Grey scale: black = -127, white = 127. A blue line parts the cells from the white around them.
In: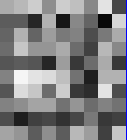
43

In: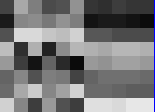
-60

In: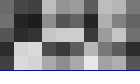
-20

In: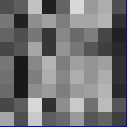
-48

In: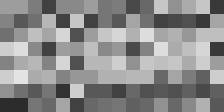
29

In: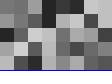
-8

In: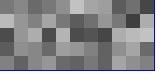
-7

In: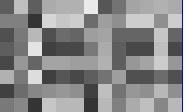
-33
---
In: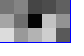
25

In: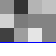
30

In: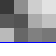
-24

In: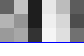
39

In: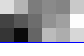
-117

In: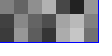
23
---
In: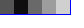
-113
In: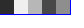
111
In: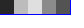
60
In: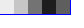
70
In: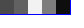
-30
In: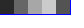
-25
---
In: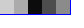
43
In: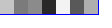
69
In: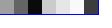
102
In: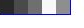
14
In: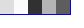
94
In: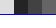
-26
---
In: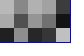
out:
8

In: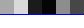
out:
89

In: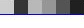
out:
-74

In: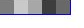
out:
73

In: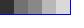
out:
-13

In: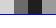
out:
-20
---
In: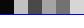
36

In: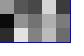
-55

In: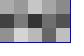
70

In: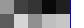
-75

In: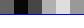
48

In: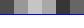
40
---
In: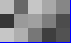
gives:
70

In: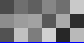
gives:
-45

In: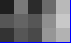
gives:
-76

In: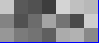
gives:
23

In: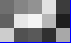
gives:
77

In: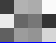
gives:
-31

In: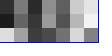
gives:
94

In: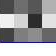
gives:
-61
